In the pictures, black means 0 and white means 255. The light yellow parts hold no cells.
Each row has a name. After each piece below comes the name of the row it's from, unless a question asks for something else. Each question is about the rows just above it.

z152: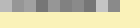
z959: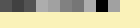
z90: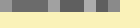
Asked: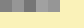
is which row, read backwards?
z152
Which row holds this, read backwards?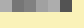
z959

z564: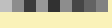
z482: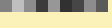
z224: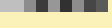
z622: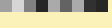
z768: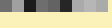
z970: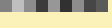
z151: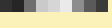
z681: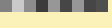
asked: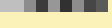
z224
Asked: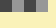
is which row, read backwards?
z681
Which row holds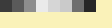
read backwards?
z151
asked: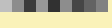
z564

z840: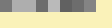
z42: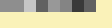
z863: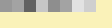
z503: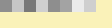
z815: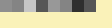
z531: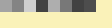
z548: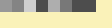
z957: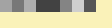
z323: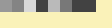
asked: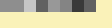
z42
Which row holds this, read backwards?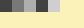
z531
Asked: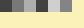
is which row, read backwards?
z531
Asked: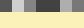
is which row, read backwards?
z957
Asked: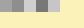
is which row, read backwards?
z503

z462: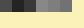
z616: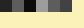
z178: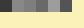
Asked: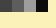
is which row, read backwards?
z616
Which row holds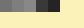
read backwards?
z462
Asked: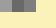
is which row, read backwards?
z178
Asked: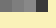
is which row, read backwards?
z462
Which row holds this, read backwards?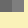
z178

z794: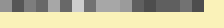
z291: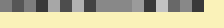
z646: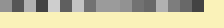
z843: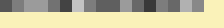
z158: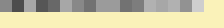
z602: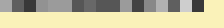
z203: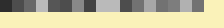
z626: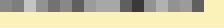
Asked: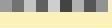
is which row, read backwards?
z646
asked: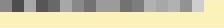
z158
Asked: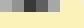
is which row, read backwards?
z626

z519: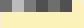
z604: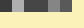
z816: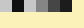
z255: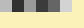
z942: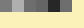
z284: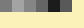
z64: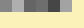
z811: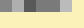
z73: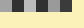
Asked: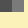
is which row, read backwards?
z519
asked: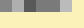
z811
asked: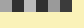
z73
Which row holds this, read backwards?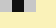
z816
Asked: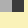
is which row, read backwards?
z604

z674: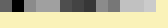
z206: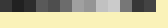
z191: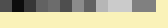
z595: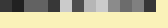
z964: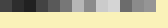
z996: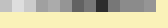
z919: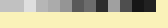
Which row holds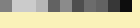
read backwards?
z191
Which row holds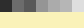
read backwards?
z919
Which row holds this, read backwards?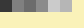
z595
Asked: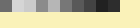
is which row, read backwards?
z964
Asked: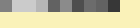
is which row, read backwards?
z191
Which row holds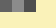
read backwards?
z191
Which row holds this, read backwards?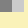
z191

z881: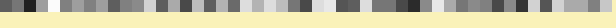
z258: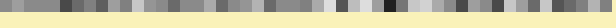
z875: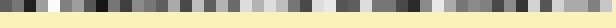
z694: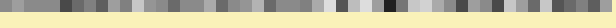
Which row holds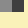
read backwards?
z875
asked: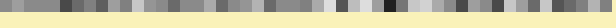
z258

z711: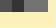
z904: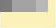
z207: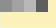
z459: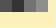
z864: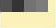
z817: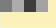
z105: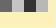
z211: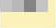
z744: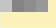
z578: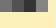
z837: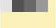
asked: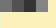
z578
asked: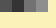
z459
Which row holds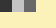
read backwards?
z105
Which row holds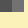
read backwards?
z578

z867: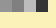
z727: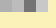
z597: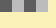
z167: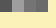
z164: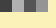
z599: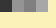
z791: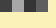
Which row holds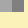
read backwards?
z599
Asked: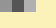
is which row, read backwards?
z164
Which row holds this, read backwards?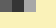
z791
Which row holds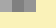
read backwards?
z599
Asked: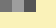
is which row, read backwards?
z167
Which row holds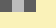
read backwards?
z597

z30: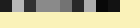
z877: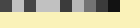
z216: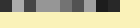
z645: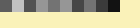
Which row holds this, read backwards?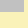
z877
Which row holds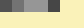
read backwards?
z216

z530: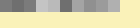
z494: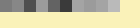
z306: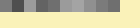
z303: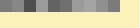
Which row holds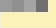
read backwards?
z530
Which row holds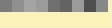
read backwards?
z303
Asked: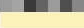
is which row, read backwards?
z494

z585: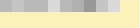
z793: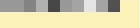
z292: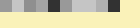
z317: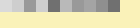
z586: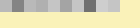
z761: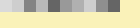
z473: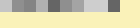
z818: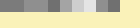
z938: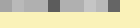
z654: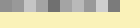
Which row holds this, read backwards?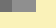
z818
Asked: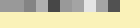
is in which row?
z793
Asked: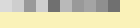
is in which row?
z317

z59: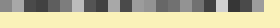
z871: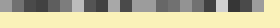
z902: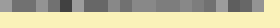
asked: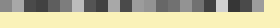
z59
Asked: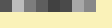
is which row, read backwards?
z59
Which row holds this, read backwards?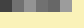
z871
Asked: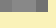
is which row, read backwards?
z902
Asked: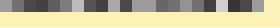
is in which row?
z871
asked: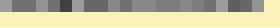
z902
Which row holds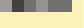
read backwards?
z902

